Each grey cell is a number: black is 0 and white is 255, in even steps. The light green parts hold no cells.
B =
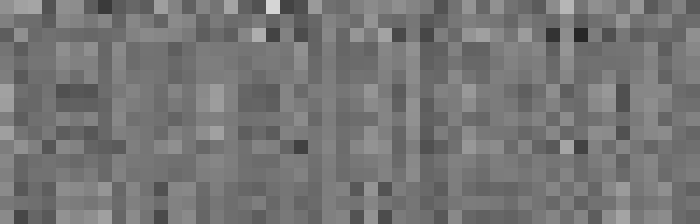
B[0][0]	145
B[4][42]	113
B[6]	[161, 111, 104, 115, 80, 87, 84, 109, 121, 132, 121, 110, 132, 117, 138, 156, 131, 102, 96, 91, 133, 106, 124, 127, 118, 125, 149, 122, 92, 133, 107, 130, 125, 153, 125, 124, 110, 95, 110, 142, 94, 112, 142, 152, 80, 135, 135, 136, 108, 103]
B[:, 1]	[161, 110, 144, 93, 107, 90, 111, 103, 94, 116, 145, 101, 101, 88, 114, 71]
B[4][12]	105
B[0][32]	114
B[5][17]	117
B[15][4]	146
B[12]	[128, 101, 114, 114, 124, 115, 124, 105, 130, 115, 117, 115, 107, 111, 126, 128, 124, 113, 112, 117, 121, 130, 110, 124, 108, 115, 116, 130, 115, 139, 103, 107, 126, 116, 109, 124, 125, 118, 125, 110, 132, 107, 116, 125, 106, 123, 132, 107, 118, 125]
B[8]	[126, 94, 112, 114, 132, 120, 132, 104, 136, 112, 116, 113, 100, 111, 127, 128, 122, 113, 114, 118, 121, 140, 104, 125, 105, 109, 110, 133, 118, 145, 97, 101, 128, 108, 103, 123, 130, 120, 131, 105, 140, 107, 112, 123, 108, 122, 137, 101, 119, 130]
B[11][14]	129
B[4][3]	117
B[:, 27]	[131, 110, 163, 134, 131, 129, 122, 132, 133, 127, 140, 129, 130, 83, 117, 76]
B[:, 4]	[143, 136, 110, 143, 136, 126, 80, 96, 132, 93, 136, 111, 124, 141, 127, 146]
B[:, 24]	[107, 121, 103, 102, 105, 107, 118, 110, 105, 111, 108, 110, 108, 130, 117, 132]
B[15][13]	138
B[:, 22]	[154, 103, 99, 100, 106, 107, 124, 114, 104, 118, 119, 112, 110, 105, 107, 100]
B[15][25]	83
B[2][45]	95
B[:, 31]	[83, 98, 126, 97, 103, 104, 130, 120, 101, 125, 95, 114, 107, 93, 107, 88]
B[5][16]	127
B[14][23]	127
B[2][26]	122
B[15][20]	121
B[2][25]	150
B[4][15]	126
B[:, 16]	[164, 108, 95, 121, 119, 127, 131, 130, 122, 125, 123, 126, 124, 111, 110, 110]
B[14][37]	126
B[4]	[121, 107, 117, 117, 136, 129, 129, 104, 134, 108, 114, 114, 105, 113, 126, 126, 119, 111, 121, 122, 116, 140, 106, 122, 105, 107, 108, 131, 125, 138, 96, 103, 116, 104, 104, 118, 130, 123, 126, 105, 140, 111, 113, 112, 113, 117, 130, 108, 122, 126]

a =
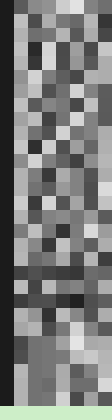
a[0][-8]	27
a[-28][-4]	120
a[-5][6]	169
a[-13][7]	156
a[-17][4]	171
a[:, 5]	[226, 105, 88, 158, 150, 72, 210, 72, 213, 115, 158, 65, 130, 130, 164, 119, 124, 130, 76, 55, 130, 33, 135, 210, 228, 188, 92, 110, 74]
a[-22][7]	91
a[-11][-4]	168
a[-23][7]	92
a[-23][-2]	130
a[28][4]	208
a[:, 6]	[130, 182, 172, 74, 88, 177, 130, 192, 130, 130, 102, 142, 83, 78, 80, 153, 217, 94, 180, 108, 100, 79, 82, 130, 169, 200, 130, 110, 160]
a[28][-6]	114
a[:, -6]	[138, 76, 111, 42, 54, 210, 191, 90, 188, 114, 47, 210, 125, 114, 58, 87, 190, 136, 106, 80, 68, 78, 148, 179, 114, 114, 114, 114, 114]
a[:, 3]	[146, 173, 118, 212, 215, 125, 81, 133, 66, 82, 205, 127, 57, 92, 212, 130, 118, 56, 118, 68, 184, 79, 50, 76, 118, 118, 118, 108, 118]
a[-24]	[27, 146, 210, 125, 94, 72, 177, 173]
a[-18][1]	140
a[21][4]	52
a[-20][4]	210
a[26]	[27, 182, 114, 118, 171, 92, 130, 184]
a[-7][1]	178
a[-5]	[27, 73, 114, 118, 161, 228, 169, 173]
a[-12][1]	178
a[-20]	[27, 178, 114, 82, 210, 115, 130, 173]
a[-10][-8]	27
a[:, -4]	[205, 120, 180, 74, 75, 94, 112, 120, 116, 210, 80, 98, 171, 153, 83, 138, 51, 193, 168, 60, 118, 52, 186, 120, 161, 122, 171, 172, 208]
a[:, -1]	[111, 54, 71, 198, 173, 173, 92, 91, 90, 173, 176, 182, 173, 218, 194, 91, 156, 173, 62, 102, 173, 94, 173, 89, 173, 181, 184, 215, 88]

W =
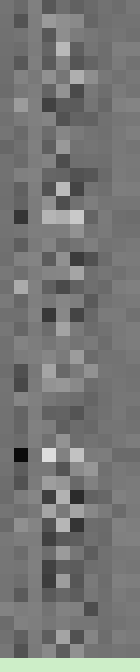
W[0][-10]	116
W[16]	[115, 117, 126, 125, 126, 146, 116, 122, 113, 113]
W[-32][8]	111
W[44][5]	118
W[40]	[118, 117, 128, 66, 95, 92, 110, 112, 121, 118]
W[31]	[112, 108, 127, 112, 147, 109, 115, 111, 119, 125]
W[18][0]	111
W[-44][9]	127
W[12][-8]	130
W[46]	[119, 82, 122, 137, 93, 145, 115, 114, 117, 115]
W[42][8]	123
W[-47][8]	109
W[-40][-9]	156
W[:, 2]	[128, 126, 126, 124, 127, 121, 126, 128, 128, 126, 128, 125, 130, 127, 124, 124, 126, 122, 132, 125, 129, 127, 130, 122, 125, 127, 120, 123, 128, 126, 129, 127, 117, 120, 123, 134, 120, 132, 125, 127, 128, 126, 124, 128, 126, 124, 122]
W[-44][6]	117
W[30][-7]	126
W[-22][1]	124
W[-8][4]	155
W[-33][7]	117
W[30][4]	95
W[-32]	[116, 53, 124, 181, 174, 201, 100, 123, 111, 109]
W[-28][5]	165
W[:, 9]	[119, 115, 112, 127, 114, 120, 116, 132, 120, 127, 117, 121, 120, 125, 118, 109, 113, 121, 123, 120, 128, 122, 113, 125, 125, 121, 114, 115, 119, 112, 114, 125, 107, 117, 123, 124, 122, 126, 129, 120, 118, 126, 118, 122, 119, 122, 115]
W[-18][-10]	114
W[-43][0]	111
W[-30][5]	115
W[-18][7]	113
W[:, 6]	[106, 102, 119, 117, 100, 142, 120, 117, 98, 115, 117, 112, 86, 115, 126, 100, 116, 127, 81, 111, 111, 90, 104, 108, 122, 107, 146, 109, 101, 108, 104, 115, 123, 151, 129, 98, 136, 109, 112, 93, 110, 122, 119, 77, 118, 133, 115]
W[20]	[112, 171, 129, 97, 74, 98, 111, 106, 125, 128]
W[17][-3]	115
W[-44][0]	112
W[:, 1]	[106, 83, 116, 109, 88, 131, 120, 156, 122, 106, 112, 107, 128, 96, 100, 53, 117, 94, 129, 111, 171, 103, 112, 102, 131, 124, 80, 72, 134, 100, 101, 108, 11, 93, 82, 125, 111, 144, 125, 108, 117, 110, 90, 125, 129, 96, 82]
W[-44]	[112, 109, 124, 101, 185, 95, 117, 110, 127, 127]
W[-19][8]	119
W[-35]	[114, 128, 130, 102, 100, 82, 86, 106, 123, 120]

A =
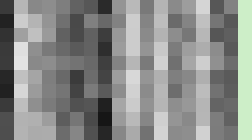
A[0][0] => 58
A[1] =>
[34, 204, 180, 148, 112, 73, 128, 104, 130, 205, 132, 189, 106, 132, 192, 117, 88]
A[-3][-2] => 100
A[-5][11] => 176
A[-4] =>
[33, 214, 155, 128, 117, 67, 123, 90, 141, 209, 139, 183, 109, 147, 188, 114, 93]
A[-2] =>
[79, 178, 176, 157, 93, 118, 74, 22, 154, 185, 134, 207, 149, 137, 182, 125, 97]
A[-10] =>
[58, 182, 136, 141, 126, 98, 87, 42, 148, 185, 121, 180, 138, 157, 213, 87, 130]
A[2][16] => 95
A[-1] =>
[78, 179, 171, 172, 108, 134, 81, 38, 135, 170, 114, 211, 139, 142, 209, 124, 113]
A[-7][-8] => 204
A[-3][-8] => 203
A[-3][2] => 143
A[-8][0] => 50
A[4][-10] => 63
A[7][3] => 123
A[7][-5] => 142
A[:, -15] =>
[136, 180, 192, 143, 137, 165, 155, 143, 176, 171]
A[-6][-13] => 123
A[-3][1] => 190
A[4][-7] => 122
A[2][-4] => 119
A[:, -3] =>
[213, 192, 183, 173, 206, 175, 188, 181, 182, 209]
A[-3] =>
[58, 190, 143, 123, 108, 81, 85, 32, 166, 203, 146, 181, 142, 152, 181, 100, 105]
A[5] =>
[39, 192, 165, 126, 105, 59, 108, 68, 157, 216, 149, 176, 127, 136, 175, 99, 90]

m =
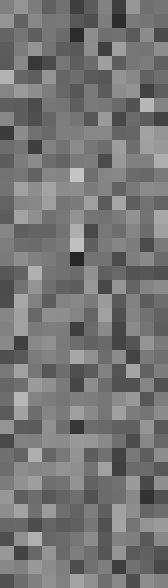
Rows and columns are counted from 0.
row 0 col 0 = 128
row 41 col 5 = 163
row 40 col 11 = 72
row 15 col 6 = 117
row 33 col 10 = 108
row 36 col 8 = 162
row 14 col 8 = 165
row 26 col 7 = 129
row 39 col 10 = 97
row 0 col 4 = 113
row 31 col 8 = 112
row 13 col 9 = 121
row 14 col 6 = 159
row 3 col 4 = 93
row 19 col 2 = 176
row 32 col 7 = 113
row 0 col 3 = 96
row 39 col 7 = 85
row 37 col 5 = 96
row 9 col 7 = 135
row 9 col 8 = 100
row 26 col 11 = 125
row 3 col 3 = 116
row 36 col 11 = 110
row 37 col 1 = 104
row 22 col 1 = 160
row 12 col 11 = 122
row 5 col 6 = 90
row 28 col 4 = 118
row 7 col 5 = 95
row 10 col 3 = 130
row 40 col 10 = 100
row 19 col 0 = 87
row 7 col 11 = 131
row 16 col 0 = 133
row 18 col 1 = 142
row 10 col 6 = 118

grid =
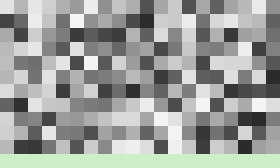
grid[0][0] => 226
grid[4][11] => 169
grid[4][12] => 203
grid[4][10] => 81
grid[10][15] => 205
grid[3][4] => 90
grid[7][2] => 227
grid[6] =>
[219, 166, 190, 211, 61, 166, 209, 65, 108, 46, 133, 99, 183, 125, 225, 187, 54, 72, 82, 67]
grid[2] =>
[169, 67, 205, 151, 125, 59, 92, 71, 61, 179, 95, 220, 135, 212, 86, 177, 56, 160, 168, 112]
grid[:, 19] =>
[144, 97, 112, 129, 87, 43, 67, 222, 124, 162, 171]
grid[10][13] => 199
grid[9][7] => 162
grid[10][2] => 56
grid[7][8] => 167
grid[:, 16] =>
[164, 230, 56, 155, 214, 221, 54, 205, 138, 75, 181]
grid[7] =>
[99, 49, 227, 198, 195, 132, 123, 117, 167, 200, 236, 151, 76, 195, 244, 81, 205, 170, 244, 222]
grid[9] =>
[207, 180, 92, 230, 125, 121, 80, 162, 136, 176, 98, 166, 243, 135, 54, 114, 75, 213, 90, 162]
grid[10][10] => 221
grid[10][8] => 231
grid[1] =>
[68, 104, 236, 195, 113, 245, 144, 170, 141, 75, 44, 205, 202, 236, 114, 215, 230, 195, 185, 97]
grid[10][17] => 43
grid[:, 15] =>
[97, 215, 177, 125, 218, 90, 187, 81, 169, 114, 205]
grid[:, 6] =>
[236, 144, 92, 126, 244, 116, 209, 123, 172, 80, 204]
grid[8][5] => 151
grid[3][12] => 121
